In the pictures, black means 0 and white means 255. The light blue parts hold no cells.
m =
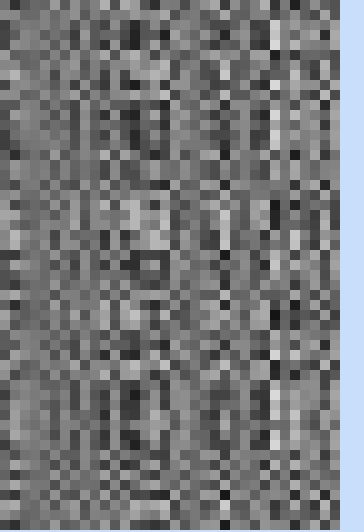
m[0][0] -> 112
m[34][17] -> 157
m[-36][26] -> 71
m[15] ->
[93, 46, 94, 112, 89, 152, 85, 111, 132, 116, 174, 76, 161, 119, 76, 42, 67, 148, 76, 107, 156, 166, 33, 147, 118, 115, 161, 78, 125, 28, 114, 165, 54, 112]
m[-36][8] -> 115
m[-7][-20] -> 134
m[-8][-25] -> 110
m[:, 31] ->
[142, 73, 134, 167, 126, 104, 67, 59, 144, 60, 164, 124, 154, 136, 151, 165, 98, 103, 167, 73, 113, 60, 65, 72, 57, 167, 125, 149, 153, 71, 158, 71, 127, 117, 161, 110, 60, 137, 142, 141, 130, 88, 77, 113, 140, 153, 109, 138, 83, 173, 53, 78, 166]
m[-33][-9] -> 155
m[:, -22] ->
[172, 125, 82, 73, 58, 151, 133, 68, 54, 138, 90, 48, 82, 80, 102, 161, 74, 77, 116, 114, 169, 119, 160, 50, 82, 132, 47, 104, 151, 82, 168, 161, 149, 75, 92, 50, 154, 153, 68, 68, 56, 63, 92, 45, 74, 124, 49, 161, 65, 135, 109, 139, 154]
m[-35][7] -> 75
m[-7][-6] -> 106
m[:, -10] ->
[98, 94, 134, 145, 138, 94, 91, 98, 145, 87, 139, 141, 137, 136, 136, 118, 120, 122, 135, 96, 91, 87, 84, 117, 96, 136, 139, 131, 118, 101, 110, 84, 101, 128, 137, 137, 83, 103, 137, 141, 137, 124, 103, 137, 138, 125, 134, 105, 115, 136, 87, 92, 126]
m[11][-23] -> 146
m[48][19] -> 107
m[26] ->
[94, 160, 144, 126, 106, 77, 125, 65, 141, 90, 57, 136, 47, 46, 124, 157, 59, 138, 149, 101, 109, 66, 113, 100, 139, 90, 40, 196, 111, 174, 143, 125, 79, 162]
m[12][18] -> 117
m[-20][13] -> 68
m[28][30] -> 108
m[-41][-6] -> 117
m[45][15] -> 67
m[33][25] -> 88
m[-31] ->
[150, 111, 90, 101, 133, 128, 120, 163, 77, 136, 139, 112, 160, 182, 133, 118, 189, 67, 94, 126, 85, 134, 175, 103, 84, 142, 167, 38, 103, 102, 83, 65, 178, 63]
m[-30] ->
[133, 182, 140, 120, 126, 69, 138, 98, 108, 106, 48, 147, 50, 97, 150, 182, 131, 91, 154, 108, 80, 58, 182, 84, 117, 118, 49, 155, 99, 197, 126, 72, 147, 127]
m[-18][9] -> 87
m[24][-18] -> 178
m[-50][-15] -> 100
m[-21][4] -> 87
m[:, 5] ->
[154, 105, 110, 113, 90, 129, 108, 71, 89, 109, 119, 80, 109, 109, 128, 152, 88, 93, 132, 100, 144, 88, 128, 69, 78, 145, 77, 124, 147, 81, 155, 127, 133, 96, 118, 79, 117, 138, 95, 103, 83, 84, 89, 74, 107, 131, 75, 148, 78, 145, 83, 115, 152]
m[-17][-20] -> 142
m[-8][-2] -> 58
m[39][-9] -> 58
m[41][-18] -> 132
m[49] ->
[74, 54, 108, 120, 87, 145, 87, 78, 146, 99, 158, 81, 135, 68, 74, 49, 39, 161, 86, 102, 157, 152, 23, 145, 136, 94, 128, 137, 129, 42, 133, 173, 41, 147]
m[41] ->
[83, 158, 130, 117, 140, 84, 139, 95, 107, 93, 45, 154, 63, 58, 116, 175, 132, 96, 151, 124, 75, 53, 145, 78, 124, 69, 55, 198, 123, 194, 116, 88, 158, 144]

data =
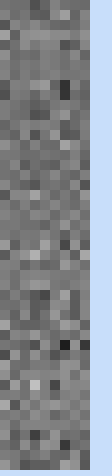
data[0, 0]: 115
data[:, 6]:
[112, 158, 101, 139, 82, 112, 111, 117, 50, 52, 125, 146, 92, 87, 162, 108, 125, 111, 106, 120, 116, 122, 145, 96, 72, 132, 151, 120, 115, 159, 135, 113, 155, 119, 29, 100, 145, 144, 140, 127, 136, 116, 128, 110, 56, 100, 158]
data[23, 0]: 122
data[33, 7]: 108
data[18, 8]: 84
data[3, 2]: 141
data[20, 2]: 126
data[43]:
[144, 91, 114, 63, 108, 146, 110, 113, 100]
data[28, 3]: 150
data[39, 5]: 103
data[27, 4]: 129
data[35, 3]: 142
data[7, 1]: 108
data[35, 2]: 106
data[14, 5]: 106
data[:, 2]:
[110, 117, 121, 141, 139, 112, 121, 123, 124, 118, 106, 108, 130, 134, 103, 109, 92, 127, 99, 133, 126, 113, 112, 120, 124, 146, 101, 128, 135, 106, 123, 135, 98, 126, 100, 106, 107, 135, 113, 114, 138, 115, 130, 114, 139, 104, 84]
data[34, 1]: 110
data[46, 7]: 145
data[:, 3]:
[80, 94, 134, 145, 121, 107, 117, 113, 144, 102, 94, 81, 123, 83, 127, 109, 110, 104, 86, 162, 107, 133, 111, 119, 116, 176, 117, 131, 150, 88, 91, 90, 98, 149, 81, 142, 121, 136, 192, 141, 119, 140, 131, 63, 103, 116, 94]
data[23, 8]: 109
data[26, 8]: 112
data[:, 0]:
[115, 129, 85, 160, 96, 142, 126, 130, 91, 80, 123, 124, 101, 110, 142, 120, 114, 114, 134, 88, 123, 130, 119, 122, 153, 91, 128, 125, 131, 104, 112, 121, 162, 92, 117, 77, 157, 143, 90, 123, 168, 120, 134, 144, 113, 124, 149]
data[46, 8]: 88
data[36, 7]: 143
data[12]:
[101, 117, 130, 123, 128, 122, 92, 106, 125]
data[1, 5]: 136
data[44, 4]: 146
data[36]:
[157, 111, 107, 121, 122, 114, 145, 143, 106]
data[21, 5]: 107
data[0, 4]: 100

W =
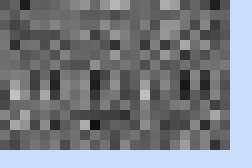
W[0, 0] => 82
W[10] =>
[73, 105, 107, 112, 128, 115, 97, 118, 133, 81, 127, 84, 119, 85, 131, 88, 95, 120, 126, 87, 118, 64, 86]
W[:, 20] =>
[75, 122, 133, 67, 142, 80, 117, 52, 35, 64, 118, 115, 44, 129, 129]
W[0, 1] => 99
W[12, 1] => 166
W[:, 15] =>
[91, 96, 80, 109, 127, 88, 119, 101, 80, 67, 88, 96, 107, 104, 107]
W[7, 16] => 119
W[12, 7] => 107
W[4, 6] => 69
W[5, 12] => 98
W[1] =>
[109, 88, 115, 104, 104, 109, 106, 111, 92, 91, 96, 77, 93, 102, 107, 96, 93, 98, 120, 103, 122, 101, 101]
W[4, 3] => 114
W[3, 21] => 71
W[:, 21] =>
[31, 101, 58, 71, 83, 110, 112, 129, 122, 132, 64, 165, 111, 98, 50]
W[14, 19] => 99
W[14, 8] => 131
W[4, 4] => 78
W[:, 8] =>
[148, 92, 103, 143, 100, 102, 82, 125, 142, 131, 133, 71, 173, 79, 131]
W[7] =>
[120, 127, 123, 67, 104, 48, 120, 107, 125, 39, 70, 126, 78, 97, 122, 101, 119, 91, 43, 134, 52, 129, 90]
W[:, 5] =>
[101, 109, 130, 76, 126, 83, 121, 48, 35, 59, 115, 89, 42, 113, 125]
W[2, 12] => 118
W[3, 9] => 63
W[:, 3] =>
[96, 104, 120, 79, 114, 92, 116, 67, 62, 85, 112, 97, 70, 108, 117]
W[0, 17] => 157
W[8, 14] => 159
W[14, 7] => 112
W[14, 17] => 118
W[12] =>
[77, 166, 147, 70, 140, 42, 91, 107, 173, 16, 78, 97, 92, 75, 139, 107, 59, 75, 68, 135, 44, 111, 84]

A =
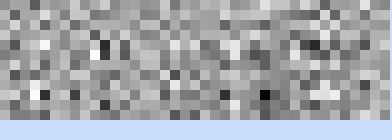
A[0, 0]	143
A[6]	[161, 211, 150, 194, 100, 163, 191, 108, 152, 179, 174, 176, 168, 143, 187, 189, 120, 171, 136, 150, 161, 157, 98, 152, 144, 136, 95, 141, 163, 183, 182, 218, 162, 211, 143, 156, 169, 155, 149]
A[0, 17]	121
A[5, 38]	155
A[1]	[185, 97, 168, 166, 221, 175, 129, 198, 196, 120, 133, 150, 169, 179, 130, 133, 191, 160, 191, 169, 161, 160, 213, 182, 189, 196, 196, 158, 140, 120, 109, 91, 215, 100, 192, 173, 118, 184, 189]
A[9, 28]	130
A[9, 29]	164
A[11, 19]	95
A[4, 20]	109
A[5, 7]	127
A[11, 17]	86
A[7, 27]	143
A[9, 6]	200
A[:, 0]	[143, 185, 161, 200, 146, 124, 161, 181, 172, 197, 158, 184]
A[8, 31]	127
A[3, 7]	186
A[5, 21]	118
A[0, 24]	153
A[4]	[146, 85, 180, 201, 246, 159, 138, 173, 160, 201, 42, 198, 98, 194, 170, 161, 156, 228, 178, 217, 109, 127, 214, 230, 175, 117, 171, 159, 115, 192, 76, 40, 169, 94, 165, 133, 82, 179, 206]
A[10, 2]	150
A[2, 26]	97
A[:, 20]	[183, 161, 162, 178, 109, 131, 161, 187, 128, 166, 139, 192]
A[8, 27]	144
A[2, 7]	109
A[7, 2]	137
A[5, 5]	159
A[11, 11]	115
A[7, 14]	122
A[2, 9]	179
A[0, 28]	196
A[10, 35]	146
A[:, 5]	[152, 175, 160, 178, 159, 159, 163, 186, 163, 182, 173, 191]
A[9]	[197, 209, 128, 252, 47, 182, 200, 64, 185, 145, 155, 176, 193, 131, 191, 198, 90, 169, 121, 119, 166, 152, 47, 160, 148, 143, 5, 92, 130, 164, 154, 226, 222, 237, 134, 172, 141, 179, 156]
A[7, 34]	134
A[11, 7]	148
